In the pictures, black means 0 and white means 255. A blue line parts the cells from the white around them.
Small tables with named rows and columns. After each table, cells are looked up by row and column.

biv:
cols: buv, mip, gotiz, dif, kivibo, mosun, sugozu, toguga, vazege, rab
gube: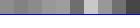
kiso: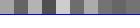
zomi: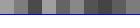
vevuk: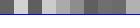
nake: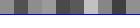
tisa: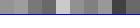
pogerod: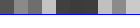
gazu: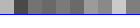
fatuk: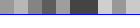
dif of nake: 154
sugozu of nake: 193
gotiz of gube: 139
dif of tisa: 105
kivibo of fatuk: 158
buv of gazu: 183
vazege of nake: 63
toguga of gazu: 137
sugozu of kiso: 171
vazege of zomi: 93
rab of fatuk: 202
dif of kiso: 80
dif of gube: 152
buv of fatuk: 154
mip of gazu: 73
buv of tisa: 148
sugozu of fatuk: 68
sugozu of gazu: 155
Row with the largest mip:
vevuk

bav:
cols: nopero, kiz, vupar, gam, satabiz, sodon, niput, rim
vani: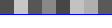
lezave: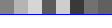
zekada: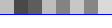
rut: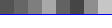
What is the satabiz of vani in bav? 70
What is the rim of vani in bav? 89
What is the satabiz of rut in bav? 98
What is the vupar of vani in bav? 86
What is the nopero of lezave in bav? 129
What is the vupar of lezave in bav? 214
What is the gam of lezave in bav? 91
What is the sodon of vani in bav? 194
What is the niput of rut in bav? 142
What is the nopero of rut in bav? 84
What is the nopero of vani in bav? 78
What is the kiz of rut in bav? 102

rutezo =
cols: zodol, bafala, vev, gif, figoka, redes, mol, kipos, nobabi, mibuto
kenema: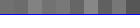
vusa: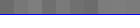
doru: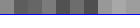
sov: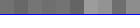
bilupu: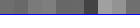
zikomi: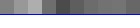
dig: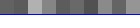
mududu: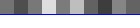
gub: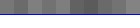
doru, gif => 123
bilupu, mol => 67
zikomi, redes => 94
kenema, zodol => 112
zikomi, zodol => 128
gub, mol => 91
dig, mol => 81
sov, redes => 100
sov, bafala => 104
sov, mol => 156
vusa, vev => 126
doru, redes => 109
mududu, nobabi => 133
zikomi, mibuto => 103
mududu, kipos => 61
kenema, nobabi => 119

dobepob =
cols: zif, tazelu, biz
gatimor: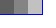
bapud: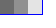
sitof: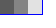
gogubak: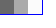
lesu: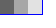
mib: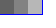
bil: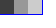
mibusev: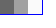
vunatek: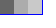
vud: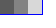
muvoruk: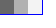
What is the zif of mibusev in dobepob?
103
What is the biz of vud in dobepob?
216
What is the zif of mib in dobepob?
98
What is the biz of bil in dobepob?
204
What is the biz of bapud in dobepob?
228
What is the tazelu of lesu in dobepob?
167
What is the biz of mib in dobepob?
183
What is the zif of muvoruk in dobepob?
103
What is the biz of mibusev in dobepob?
250
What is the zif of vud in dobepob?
91

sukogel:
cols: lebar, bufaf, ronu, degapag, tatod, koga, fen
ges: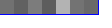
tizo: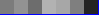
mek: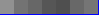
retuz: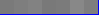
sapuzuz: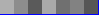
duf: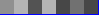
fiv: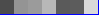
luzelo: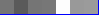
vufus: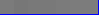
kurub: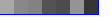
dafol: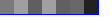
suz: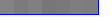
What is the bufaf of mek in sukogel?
115
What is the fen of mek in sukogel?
117
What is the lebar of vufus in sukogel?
123
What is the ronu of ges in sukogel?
124
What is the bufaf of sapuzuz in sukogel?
141
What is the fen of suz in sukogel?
125
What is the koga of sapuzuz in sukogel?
130
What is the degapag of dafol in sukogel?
160
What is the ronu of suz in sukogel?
128
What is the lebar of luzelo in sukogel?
117
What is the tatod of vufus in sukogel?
123
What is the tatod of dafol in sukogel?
96
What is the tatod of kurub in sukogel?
76
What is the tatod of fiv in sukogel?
90
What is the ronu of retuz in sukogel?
130
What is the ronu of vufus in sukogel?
121
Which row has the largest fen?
fiv

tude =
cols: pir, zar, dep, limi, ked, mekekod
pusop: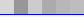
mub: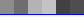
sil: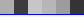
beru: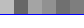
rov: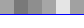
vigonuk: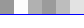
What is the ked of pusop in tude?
183
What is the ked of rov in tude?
229
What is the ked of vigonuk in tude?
189
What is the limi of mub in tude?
195
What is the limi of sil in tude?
182
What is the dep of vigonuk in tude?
177
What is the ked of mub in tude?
65
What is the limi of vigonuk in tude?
155
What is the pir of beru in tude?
190

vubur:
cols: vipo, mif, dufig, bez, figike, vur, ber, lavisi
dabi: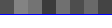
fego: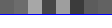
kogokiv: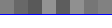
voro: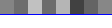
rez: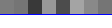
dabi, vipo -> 81
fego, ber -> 92
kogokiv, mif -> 104
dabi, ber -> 105
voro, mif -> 109
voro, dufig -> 193
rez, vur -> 164
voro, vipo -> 132
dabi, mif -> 131
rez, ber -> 137
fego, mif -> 108
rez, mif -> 117
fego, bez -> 71
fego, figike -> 158
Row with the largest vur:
rez

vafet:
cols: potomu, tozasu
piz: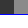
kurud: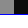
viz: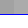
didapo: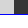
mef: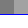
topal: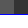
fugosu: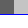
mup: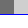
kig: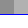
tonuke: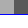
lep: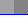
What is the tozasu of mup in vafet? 207
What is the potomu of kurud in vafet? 139
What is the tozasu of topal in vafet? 52
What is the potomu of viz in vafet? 162
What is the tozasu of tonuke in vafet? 89
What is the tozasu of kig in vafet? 177
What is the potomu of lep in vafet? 163
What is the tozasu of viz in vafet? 171
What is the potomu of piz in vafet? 54
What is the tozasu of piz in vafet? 138
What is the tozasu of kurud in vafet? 11
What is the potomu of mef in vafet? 123
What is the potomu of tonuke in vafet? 173
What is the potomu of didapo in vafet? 214
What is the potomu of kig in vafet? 142
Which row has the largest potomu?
didapo

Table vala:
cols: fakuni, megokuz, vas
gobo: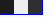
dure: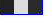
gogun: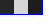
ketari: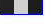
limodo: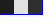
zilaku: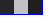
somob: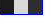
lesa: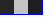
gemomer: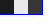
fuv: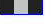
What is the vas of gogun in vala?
29
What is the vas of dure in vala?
43
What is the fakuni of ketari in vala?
35
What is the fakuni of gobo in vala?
28
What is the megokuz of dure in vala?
220
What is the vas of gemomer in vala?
55
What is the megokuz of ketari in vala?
207
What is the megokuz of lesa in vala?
195
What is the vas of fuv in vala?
33
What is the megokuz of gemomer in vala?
233
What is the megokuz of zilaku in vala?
194
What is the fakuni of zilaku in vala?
38
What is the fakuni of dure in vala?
33
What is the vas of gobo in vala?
47
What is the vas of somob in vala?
46
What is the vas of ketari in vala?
29

